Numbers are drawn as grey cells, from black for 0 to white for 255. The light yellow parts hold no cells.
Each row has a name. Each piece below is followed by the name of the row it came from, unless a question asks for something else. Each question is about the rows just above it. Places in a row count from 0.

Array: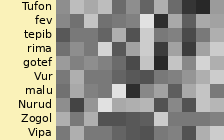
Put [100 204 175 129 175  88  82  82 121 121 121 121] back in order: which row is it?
Vipa
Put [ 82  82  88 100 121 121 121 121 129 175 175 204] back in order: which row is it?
Vipa
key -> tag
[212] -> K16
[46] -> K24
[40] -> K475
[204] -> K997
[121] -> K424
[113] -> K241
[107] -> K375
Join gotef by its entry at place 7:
K475
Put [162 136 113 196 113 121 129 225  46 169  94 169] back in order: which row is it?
fev
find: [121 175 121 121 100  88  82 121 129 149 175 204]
Vur

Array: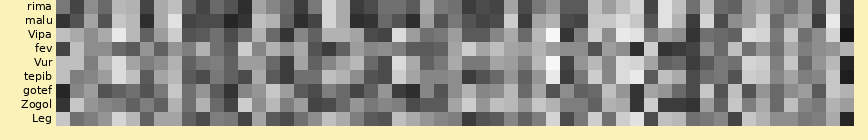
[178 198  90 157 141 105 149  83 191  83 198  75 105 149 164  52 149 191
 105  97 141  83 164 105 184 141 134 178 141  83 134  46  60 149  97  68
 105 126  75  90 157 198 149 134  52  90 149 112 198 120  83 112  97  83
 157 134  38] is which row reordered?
gotef
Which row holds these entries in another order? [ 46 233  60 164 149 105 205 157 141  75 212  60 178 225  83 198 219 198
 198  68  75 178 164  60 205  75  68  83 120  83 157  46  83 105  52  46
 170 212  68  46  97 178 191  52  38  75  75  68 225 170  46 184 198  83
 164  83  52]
malu
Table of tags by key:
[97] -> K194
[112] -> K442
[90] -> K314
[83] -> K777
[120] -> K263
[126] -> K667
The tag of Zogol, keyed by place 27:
K314
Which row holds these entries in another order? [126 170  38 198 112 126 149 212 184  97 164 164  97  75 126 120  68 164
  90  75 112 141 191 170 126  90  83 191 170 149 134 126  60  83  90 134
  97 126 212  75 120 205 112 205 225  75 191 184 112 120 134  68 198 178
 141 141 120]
Leg

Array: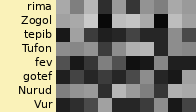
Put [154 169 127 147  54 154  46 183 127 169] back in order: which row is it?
rima
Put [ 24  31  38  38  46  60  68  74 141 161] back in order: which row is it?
Vur
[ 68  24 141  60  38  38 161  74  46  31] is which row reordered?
Vur
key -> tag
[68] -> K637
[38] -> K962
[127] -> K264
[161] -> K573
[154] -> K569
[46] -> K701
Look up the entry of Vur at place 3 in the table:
K573
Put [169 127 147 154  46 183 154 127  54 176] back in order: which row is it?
Nurud
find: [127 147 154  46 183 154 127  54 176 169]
Nurud
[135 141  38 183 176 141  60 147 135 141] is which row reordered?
Tufon

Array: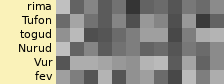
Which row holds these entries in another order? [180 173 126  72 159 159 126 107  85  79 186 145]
togud
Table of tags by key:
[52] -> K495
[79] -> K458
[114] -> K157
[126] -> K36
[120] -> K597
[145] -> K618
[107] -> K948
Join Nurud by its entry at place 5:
K36
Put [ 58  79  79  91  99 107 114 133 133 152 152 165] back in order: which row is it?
Tufon
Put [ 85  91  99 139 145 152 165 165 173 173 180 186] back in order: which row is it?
Vur
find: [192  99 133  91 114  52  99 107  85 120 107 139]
rima
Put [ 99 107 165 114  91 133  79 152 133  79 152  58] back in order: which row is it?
Tufon

